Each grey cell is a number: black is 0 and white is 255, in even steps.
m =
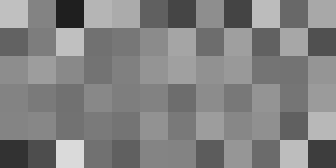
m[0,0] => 192
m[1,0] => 98
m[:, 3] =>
[181, 113, 115, 136, 122, 113]
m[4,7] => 157
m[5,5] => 132
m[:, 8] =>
[68, 159, 153, 120, 135, 150]
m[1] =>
[98, 125, 192, 113, 119, 139, 165, 109, 159, 97, 167, 80]
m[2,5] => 148
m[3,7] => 140
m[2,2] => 137
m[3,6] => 109
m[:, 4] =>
[171, 119, 128, 126, 116, 96]
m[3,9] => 148
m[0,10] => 104
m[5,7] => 92
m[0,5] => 96
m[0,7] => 142
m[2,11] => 149
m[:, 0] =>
[192, 98, 141, 131, 132, 50]

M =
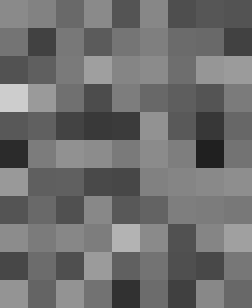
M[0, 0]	138
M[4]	[88, 96, 67, 57, 59, 146, 89, 55, 103]
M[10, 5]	108
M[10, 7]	136
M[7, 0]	84
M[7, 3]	136
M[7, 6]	126
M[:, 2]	[105, 120, 122, 112, 67, 145, 96, 80, 135, 79, 147]
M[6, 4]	71
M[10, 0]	148
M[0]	[138, 130, 105, 138, 84, 135, 78, 86, 83]
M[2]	[82, 95, 122, 159, 133, 139, 110, 150, 155]
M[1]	[116, 65, 120, 91, 117, 127, 107, 105, 65]
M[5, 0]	43
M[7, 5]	99
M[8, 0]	140
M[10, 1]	100
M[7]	[84, 105, 80, 136, 88, 99, 126, 124, 120]
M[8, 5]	138
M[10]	[148, 100, 147, 114, 49, 108, 64, 136, 104]
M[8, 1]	123
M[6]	[153, 95, 96, 73, 71, 129, 133, 137, 142]
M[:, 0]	[138, 116, 82, 205, 88, 43, 153, 84, 140, 71, 148]
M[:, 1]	[130, 65, 95, 154, 96, 124, 95, 105, 123, 108, 100]
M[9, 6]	79

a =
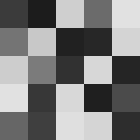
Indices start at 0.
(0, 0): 59
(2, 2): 49
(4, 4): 45
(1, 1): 200
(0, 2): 207
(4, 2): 223
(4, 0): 102
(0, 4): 225

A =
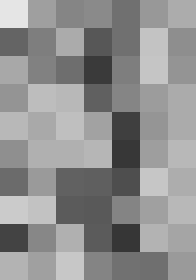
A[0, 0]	229
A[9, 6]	154
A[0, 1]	159
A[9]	[179, 160, 199, 132, 113, 111, 154]
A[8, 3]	91
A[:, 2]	[133, 171, 110, 184, 191, 176, 97, 91, 176, 199]
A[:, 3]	[138, 87, 58, 96, 162, 182, 95, 89, 91, 132]
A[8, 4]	54
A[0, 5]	152
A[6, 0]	107
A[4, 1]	169
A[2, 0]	168
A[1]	[100, 126, 171, 87, 112, 195, 142]
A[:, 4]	[112, 112, 126, 133, 63, 55, 78, 132, 54, 113]
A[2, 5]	197
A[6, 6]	173

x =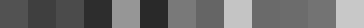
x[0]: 82
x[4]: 150
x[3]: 45
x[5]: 41

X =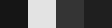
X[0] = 21
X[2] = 52
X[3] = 31

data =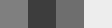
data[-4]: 127
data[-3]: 61

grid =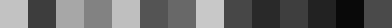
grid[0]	194
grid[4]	191
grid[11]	34
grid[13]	74
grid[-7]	200

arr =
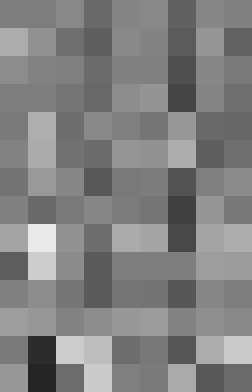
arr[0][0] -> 125
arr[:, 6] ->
[97, 91, 79, 69, 152, 173, 83, 64, 72, 126, 86, 130, 86, 170]
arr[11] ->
[157, 151, 130, 141, 152, 156, 130, 142, 137]
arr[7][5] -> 118
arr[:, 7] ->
[135, 149, 135, 132, 105, 94, 127, 150, 164, 157, 134, 142, 172, 88]
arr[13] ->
[151, 36, 108, 203, 127, 122, 170, 88, 106]
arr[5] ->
[130, 171, 114, 107, 149, 145, 173, 94, 110]
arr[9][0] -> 93
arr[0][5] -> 136
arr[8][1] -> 234
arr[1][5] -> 131
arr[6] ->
[115, 153, 134, 88, 121, 124, 83, 127, 139]
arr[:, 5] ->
[136, 131, 128, 148, 118, 145, 124, 118, 165, 125, 116, 156, 120, 122]
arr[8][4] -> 170
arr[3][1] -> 125
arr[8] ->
[164, 234, 146, 109, 170, 165, 72, 164, 173]
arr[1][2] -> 112
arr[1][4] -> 136
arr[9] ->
[93, 205, 139, 90, 126, 125, 126, 157, 155]
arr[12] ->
[121, 44, 204, 190, 109, 120, 86, 172, 202]
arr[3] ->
[125, 125, 118, 104, 140, 148, 69, 132, 110]
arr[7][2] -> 121
